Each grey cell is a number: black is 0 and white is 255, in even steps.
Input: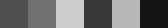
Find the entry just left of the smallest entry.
184
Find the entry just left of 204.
113
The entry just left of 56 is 204

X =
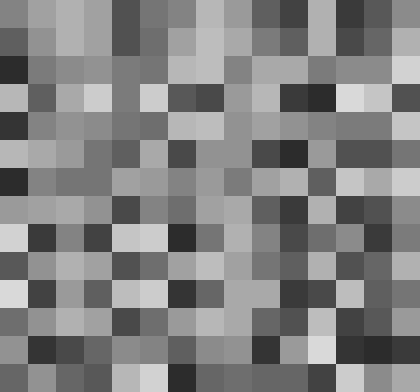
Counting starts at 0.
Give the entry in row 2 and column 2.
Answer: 139
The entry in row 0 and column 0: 131
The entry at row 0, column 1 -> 161
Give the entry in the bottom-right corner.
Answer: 169
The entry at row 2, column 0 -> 44
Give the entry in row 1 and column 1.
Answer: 146
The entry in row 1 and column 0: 95
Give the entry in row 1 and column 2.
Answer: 177
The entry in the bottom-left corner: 102
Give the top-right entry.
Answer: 139
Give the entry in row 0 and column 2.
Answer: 177

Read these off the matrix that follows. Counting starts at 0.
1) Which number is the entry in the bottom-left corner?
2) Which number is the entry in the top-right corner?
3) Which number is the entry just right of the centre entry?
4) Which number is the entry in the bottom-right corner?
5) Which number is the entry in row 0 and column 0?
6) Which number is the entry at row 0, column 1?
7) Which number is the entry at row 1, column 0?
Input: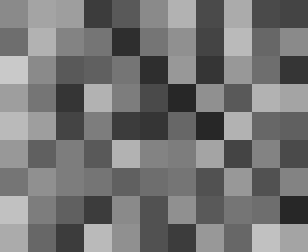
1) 171
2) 68
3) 103
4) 164
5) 138
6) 164
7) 110
